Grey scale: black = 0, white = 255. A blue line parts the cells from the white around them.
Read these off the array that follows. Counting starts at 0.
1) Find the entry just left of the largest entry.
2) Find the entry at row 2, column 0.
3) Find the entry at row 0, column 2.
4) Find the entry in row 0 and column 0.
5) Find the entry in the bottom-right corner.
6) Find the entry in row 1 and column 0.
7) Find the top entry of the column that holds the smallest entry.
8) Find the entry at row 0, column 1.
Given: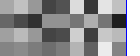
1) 97
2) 160
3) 152
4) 168
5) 132
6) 103
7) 193
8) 193

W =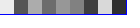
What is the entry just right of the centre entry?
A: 129
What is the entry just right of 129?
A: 62
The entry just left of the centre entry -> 108

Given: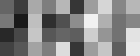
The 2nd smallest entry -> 40
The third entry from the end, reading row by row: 198
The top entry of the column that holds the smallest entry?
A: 60
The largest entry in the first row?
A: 214
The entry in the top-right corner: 183
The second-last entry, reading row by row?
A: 94
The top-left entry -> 101
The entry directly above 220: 101
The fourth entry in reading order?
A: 126
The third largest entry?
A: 227
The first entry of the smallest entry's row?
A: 120
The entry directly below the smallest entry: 72

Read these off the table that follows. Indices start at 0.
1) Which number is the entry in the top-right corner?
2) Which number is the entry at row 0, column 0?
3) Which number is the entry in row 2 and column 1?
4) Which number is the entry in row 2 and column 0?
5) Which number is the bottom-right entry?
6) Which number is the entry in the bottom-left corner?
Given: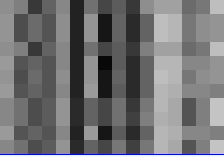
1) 190
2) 142
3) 77
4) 148
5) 196
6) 135

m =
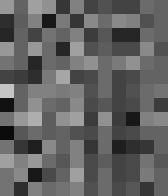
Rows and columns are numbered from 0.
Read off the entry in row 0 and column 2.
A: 160
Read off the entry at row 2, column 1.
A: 99
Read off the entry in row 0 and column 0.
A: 152
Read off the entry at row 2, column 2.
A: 67
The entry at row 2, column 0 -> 38
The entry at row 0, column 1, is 99
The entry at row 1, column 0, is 46
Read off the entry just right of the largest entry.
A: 99
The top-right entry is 99
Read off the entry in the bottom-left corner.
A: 115
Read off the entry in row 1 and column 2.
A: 129
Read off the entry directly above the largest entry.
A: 67
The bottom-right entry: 99
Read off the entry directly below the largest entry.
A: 17
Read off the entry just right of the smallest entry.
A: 87
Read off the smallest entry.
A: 11

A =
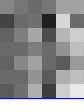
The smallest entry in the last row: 60
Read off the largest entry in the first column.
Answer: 134
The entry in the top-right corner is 162
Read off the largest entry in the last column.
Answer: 233
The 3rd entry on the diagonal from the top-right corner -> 76
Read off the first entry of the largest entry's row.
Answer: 90
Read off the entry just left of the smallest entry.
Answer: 112
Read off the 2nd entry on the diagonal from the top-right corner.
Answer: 214
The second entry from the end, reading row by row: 206
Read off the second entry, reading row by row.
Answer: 118
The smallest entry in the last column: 106
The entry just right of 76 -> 182

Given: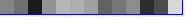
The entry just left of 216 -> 76
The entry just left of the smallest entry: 112
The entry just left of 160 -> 175

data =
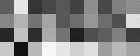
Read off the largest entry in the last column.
222
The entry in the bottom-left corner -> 200
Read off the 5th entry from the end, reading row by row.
208
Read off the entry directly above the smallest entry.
193
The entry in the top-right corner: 142
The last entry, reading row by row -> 164
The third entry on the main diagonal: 45
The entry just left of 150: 109
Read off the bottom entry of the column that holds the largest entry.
246
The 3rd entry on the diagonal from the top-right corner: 94
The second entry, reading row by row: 230
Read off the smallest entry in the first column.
38

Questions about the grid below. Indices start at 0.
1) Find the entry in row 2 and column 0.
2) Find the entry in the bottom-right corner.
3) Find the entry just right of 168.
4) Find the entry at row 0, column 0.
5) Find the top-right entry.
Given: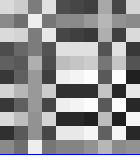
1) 218
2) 146
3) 70
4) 218
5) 212
